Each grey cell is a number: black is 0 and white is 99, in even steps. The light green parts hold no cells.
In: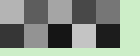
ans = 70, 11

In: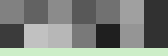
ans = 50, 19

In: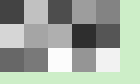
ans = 26, 94

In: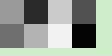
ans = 60, 2

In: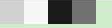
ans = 81, 44

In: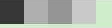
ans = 21, 78
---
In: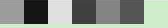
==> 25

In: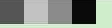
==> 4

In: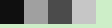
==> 77

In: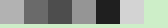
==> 58

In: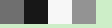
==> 57

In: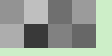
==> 60

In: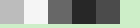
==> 15

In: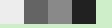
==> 13
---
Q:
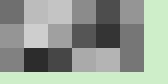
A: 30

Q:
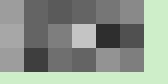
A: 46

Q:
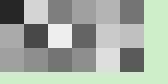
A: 70

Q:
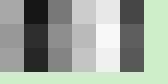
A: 90

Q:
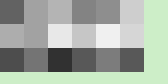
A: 55

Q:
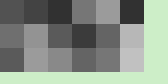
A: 60
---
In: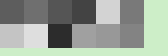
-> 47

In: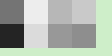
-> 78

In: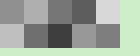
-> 84

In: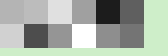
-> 37

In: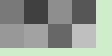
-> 33

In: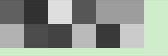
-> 61

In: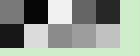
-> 15
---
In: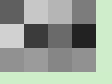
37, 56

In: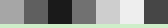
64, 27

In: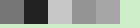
46, 64

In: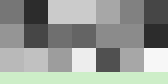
46, 96

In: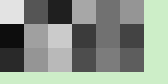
88, 36

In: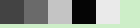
26, 91

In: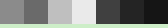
54, 8

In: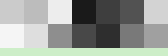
79, 62
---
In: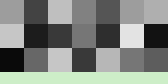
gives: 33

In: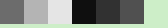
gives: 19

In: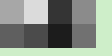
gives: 37

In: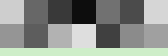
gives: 44

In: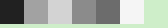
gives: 42

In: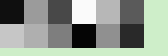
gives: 71

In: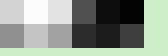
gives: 5

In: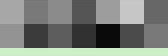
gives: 61

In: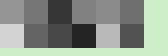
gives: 54
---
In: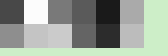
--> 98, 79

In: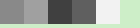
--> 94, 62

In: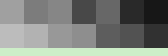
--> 73, 69

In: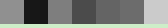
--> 79, 56

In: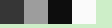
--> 97, 61

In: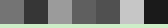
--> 77, 60

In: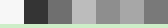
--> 96, 73

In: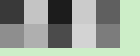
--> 82, 79
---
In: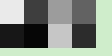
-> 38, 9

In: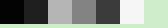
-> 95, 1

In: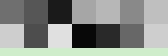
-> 74, 80

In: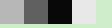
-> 90, 71

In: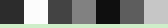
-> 77, 17

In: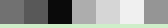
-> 58, 44
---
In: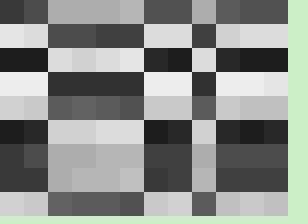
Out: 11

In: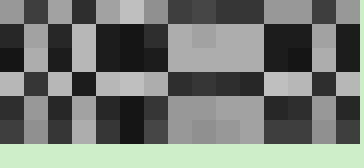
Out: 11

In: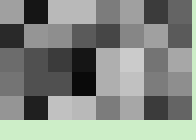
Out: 65

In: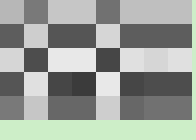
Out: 87

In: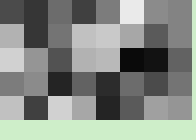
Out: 38

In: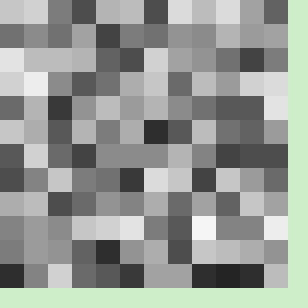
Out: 48
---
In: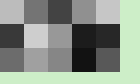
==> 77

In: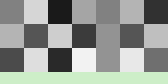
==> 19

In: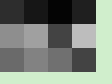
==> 12

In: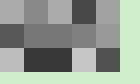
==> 63

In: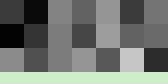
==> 45

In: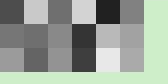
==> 50

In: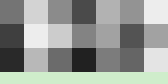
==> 92
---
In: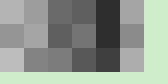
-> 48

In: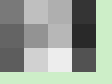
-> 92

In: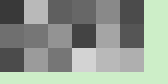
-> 46

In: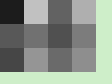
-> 41

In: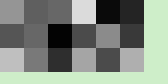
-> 18

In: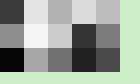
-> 44

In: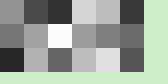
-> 39
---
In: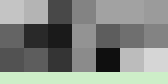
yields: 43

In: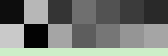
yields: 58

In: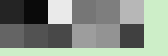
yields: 57

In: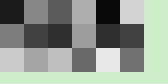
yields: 18

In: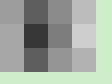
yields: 48

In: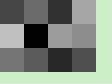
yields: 61

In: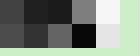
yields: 3

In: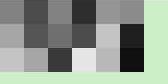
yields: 76

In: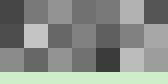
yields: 50
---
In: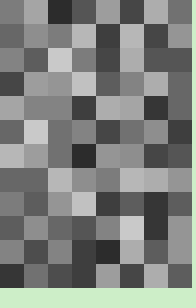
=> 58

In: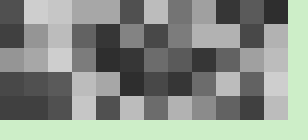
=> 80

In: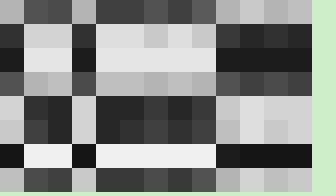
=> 8

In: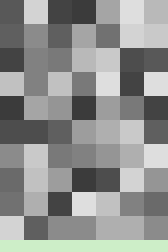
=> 41

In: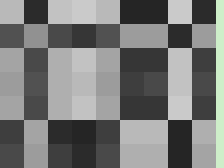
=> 68
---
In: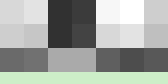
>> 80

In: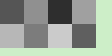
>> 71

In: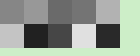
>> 76

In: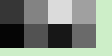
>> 2

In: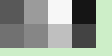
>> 44

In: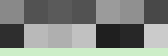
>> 18

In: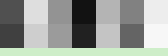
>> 25

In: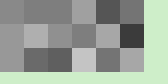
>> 59
